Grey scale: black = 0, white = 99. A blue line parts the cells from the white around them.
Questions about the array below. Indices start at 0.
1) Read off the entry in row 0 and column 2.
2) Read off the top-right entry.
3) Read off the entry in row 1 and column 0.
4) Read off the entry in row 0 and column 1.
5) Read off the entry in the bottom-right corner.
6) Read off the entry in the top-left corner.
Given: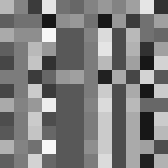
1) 23
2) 19
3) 37
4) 51
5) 69
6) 72

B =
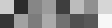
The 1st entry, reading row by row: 80
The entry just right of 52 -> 60
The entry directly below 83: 96
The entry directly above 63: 17
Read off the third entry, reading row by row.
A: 52

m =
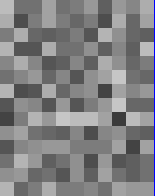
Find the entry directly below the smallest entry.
56
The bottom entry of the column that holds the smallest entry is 63
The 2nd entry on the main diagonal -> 30
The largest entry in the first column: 73
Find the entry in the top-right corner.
67
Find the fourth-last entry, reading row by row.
44
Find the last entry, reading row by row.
59
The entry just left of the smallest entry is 63
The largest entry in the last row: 70
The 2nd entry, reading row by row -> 44
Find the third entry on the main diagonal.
40
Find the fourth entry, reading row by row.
63
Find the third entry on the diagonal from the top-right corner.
56
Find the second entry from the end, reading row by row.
59
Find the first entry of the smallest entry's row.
26
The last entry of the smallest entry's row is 63
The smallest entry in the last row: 40
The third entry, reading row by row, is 44
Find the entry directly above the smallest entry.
77
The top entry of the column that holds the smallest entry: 59

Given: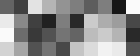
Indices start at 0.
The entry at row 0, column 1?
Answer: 25
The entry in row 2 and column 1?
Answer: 42
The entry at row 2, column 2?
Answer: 22
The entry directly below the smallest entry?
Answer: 61
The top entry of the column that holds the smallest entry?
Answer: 9
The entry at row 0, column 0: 39
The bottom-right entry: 32
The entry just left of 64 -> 82
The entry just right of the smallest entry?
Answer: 97
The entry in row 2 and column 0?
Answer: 97
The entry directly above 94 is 79

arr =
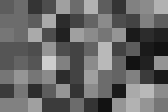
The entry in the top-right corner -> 69
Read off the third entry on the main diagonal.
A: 66
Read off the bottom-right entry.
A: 46
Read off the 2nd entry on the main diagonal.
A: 42
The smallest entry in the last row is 7
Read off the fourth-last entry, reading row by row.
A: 58
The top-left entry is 36
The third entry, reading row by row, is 20
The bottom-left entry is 50
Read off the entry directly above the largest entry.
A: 58
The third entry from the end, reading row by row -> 69
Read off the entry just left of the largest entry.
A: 33
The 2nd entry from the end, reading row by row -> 58
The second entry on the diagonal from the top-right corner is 50
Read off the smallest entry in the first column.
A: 23

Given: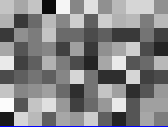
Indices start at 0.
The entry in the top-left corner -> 76
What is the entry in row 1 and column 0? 69
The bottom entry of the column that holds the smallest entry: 37
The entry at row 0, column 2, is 76
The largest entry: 98
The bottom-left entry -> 10
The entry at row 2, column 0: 22
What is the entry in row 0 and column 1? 65
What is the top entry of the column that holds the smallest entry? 4
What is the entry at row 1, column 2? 41
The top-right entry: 56
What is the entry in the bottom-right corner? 48
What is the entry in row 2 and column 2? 48

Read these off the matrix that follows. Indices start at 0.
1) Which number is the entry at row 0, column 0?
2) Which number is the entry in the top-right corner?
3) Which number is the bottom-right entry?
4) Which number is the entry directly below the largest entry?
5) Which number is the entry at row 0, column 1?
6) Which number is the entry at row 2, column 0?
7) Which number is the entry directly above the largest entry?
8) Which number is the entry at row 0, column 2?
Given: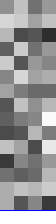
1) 56
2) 59
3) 22
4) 48
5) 75
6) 71
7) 71
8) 44

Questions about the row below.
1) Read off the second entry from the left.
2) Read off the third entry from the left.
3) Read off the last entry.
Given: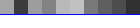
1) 23
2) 61
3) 19

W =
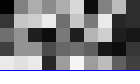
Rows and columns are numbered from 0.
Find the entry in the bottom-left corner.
91
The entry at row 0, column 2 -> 67
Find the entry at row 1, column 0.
21
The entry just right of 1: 50
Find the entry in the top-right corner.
18
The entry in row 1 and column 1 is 77
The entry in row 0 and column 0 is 1
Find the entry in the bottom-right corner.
25
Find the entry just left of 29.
57
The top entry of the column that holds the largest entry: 84
